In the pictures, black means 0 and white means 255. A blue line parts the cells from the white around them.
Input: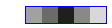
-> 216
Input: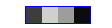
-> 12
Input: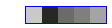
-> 164
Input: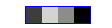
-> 1
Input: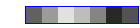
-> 83
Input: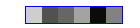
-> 130
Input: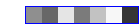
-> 54
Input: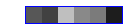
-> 29
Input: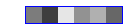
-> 103
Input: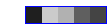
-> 68
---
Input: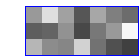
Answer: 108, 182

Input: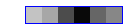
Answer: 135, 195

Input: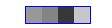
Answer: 199, 152

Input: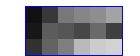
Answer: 163, 49

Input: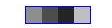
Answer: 191, 142

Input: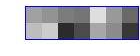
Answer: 105, 189

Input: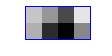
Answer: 229, 176

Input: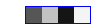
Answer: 244, 86
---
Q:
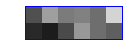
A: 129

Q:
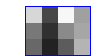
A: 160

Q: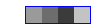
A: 195

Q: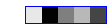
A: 184

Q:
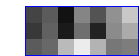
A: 133

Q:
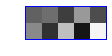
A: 153

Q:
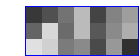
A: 187

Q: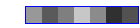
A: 199
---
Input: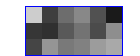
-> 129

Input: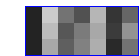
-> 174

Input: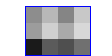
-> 91

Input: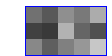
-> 128

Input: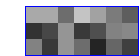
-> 36

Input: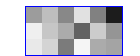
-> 245

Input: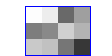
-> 193
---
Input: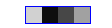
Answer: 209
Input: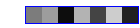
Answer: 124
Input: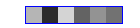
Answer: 181
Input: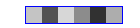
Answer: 196
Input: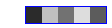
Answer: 43
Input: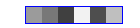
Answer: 155
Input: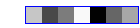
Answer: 198
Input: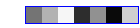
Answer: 116
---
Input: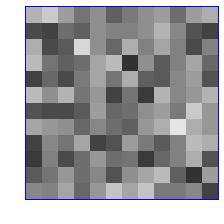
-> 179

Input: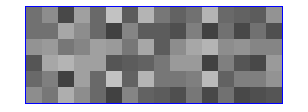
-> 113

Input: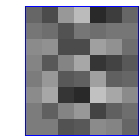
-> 102

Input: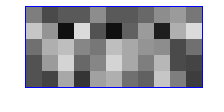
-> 126

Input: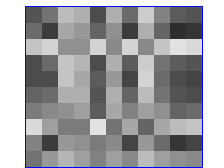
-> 84

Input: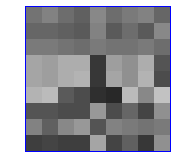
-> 115

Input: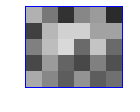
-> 177

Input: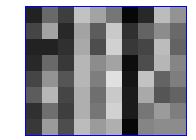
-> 34

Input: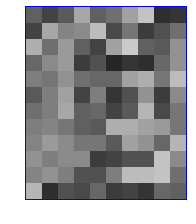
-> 96
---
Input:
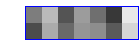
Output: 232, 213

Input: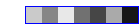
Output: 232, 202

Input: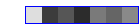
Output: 222, 137

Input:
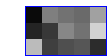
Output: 210, 187

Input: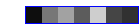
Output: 206, 162

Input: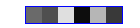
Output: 223, 182

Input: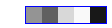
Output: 249, 216

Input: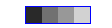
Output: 210, 152

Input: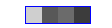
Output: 207, 107

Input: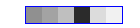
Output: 241, 220
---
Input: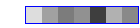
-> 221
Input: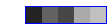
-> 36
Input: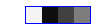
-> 243
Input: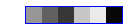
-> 151
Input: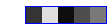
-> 52
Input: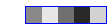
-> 137
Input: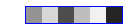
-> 148
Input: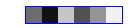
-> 109
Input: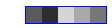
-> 90
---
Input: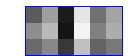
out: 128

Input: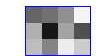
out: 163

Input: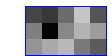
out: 178

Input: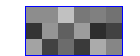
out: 45

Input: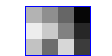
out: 129

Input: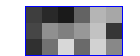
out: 194

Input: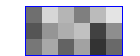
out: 65

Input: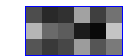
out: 9
